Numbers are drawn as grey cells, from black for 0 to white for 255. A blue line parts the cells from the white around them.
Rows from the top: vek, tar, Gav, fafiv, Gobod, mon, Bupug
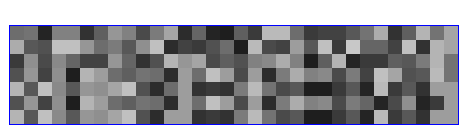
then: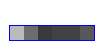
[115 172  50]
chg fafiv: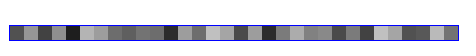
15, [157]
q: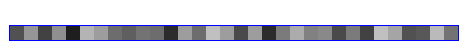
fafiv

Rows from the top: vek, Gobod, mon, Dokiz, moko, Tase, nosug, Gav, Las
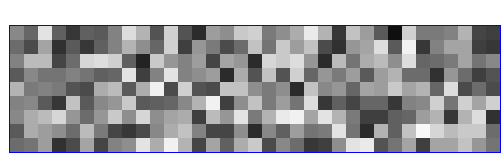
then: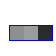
[172  83 194]
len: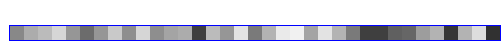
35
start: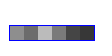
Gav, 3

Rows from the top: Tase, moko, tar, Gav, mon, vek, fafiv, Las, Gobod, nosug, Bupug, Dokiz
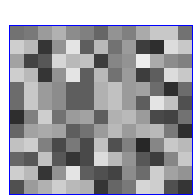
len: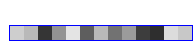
13
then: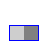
[ 73 121  73]
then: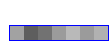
[185 121  46]
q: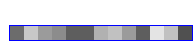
vek
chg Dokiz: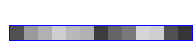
6, [53]
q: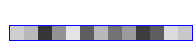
Gav
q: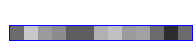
mon

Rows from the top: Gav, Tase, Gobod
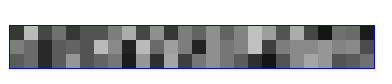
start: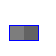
Gav, 12
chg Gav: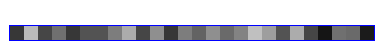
15, [99]
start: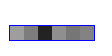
Tase, 11

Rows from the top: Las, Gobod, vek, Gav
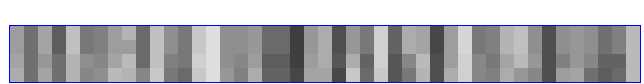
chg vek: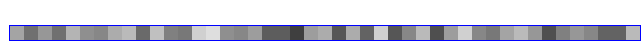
7, [164]
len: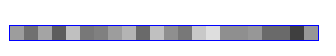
22
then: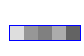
[ 99  71 164]
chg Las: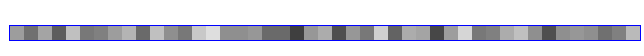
35, [180]

